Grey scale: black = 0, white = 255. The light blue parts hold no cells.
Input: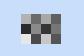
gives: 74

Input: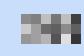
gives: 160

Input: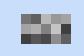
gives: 86

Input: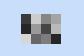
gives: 103

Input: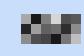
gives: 79

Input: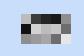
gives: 154

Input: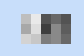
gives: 199
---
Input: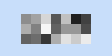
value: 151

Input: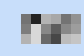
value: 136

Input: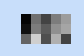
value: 144

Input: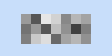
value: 64

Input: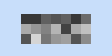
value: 170

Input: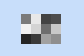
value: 110

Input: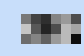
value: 186

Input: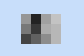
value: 172
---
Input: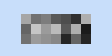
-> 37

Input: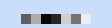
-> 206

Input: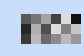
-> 140

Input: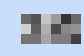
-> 125

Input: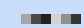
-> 211

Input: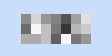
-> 246

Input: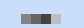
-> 101
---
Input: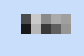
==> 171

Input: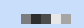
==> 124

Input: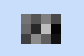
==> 128

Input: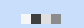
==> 139

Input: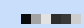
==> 163

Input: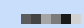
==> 123

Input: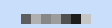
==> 156
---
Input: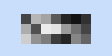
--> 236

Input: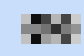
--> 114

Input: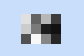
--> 28

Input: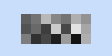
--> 61

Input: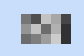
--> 108

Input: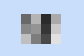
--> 54

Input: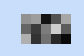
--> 124

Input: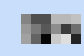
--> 88

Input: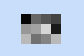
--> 214

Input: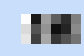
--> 147
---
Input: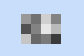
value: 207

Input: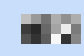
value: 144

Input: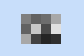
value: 109

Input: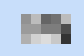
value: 113

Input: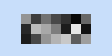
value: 8

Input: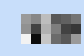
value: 97

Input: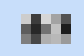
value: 163
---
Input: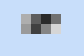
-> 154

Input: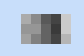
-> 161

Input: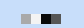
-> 169

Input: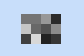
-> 63

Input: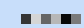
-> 53

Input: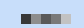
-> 56

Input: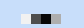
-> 241

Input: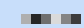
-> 175

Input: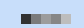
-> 50

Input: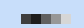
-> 62
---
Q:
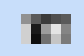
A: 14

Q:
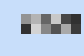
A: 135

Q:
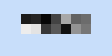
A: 88

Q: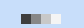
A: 62

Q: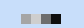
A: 165

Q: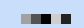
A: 83
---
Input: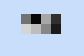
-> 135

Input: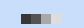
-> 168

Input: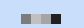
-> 165

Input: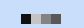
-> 131

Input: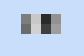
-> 63

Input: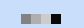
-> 204

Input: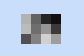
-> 208

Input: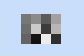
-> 236
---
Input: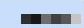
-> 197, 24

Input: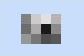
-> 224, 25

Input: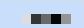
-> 221, 7

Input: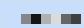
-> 219, 21

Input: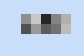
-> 199, 38

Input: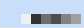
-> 240, 50

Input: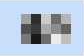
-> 234, 25

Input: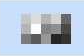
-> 253, 38

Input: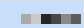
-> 201, 37

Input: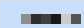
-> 203, 24
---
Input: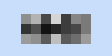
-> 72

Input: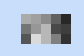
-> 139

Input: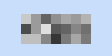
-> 100

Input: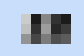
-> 135

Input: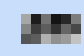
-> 114

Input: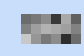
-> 140

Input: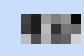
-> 156
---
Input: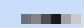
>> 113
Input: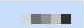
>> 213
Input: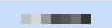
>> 193
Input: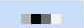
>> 179
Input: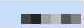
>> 69
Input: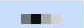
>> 115
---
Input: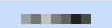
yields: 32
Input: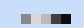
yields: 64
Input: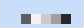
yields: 160
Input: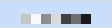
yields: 112
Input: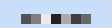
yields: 63
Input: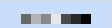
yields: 41
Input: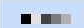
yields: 123
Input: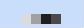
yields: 31
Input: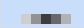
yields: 105
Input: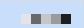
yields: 155
